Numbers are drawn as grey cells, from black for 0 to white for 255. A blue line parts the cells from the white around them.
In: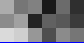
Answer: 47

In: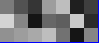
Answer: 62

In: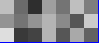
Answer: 126

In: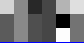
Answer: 223

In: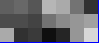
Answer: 49

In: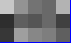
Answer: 179

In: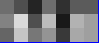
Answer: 91

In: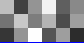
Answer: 137
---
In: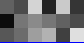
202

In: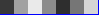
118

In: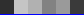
154

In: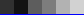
178

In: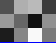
186

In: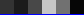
113

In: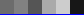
205

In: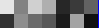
58
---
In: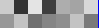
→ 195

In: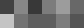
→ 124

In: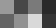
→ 217

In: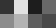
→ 94

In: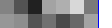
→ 104

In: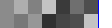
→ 78

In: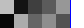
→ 142
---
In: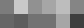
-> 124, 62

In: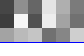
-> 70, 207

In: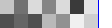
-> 197, 207

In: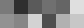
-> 122, 199

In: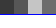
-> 57, 109

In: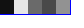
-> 17, 146

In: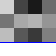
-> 210, 128
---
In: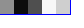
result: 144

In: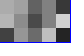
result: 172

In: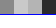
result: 137

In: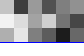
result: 196

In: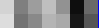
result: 211

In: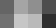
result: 101
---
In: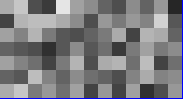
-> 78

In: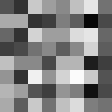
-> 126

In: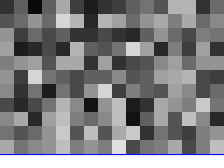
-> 126

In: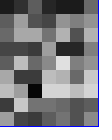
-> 81

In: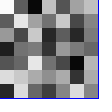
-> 220

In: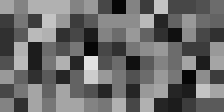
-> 90

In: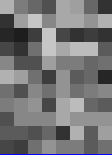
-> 91

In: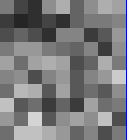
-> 77

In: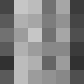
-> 136
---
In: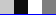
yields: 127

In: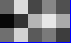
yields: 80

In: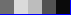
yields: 10

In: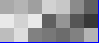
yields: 96

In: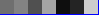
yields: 205

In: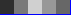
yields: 103
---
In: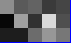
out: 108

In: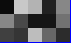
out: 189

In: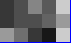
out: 55

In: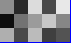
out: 187

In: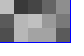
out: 163

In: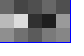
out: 91

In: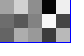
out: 153

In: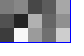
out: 155

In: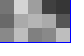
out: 128
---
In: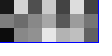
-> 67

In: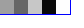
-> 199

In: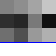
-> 142

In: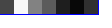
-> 30

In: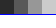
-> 88

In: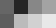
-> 37
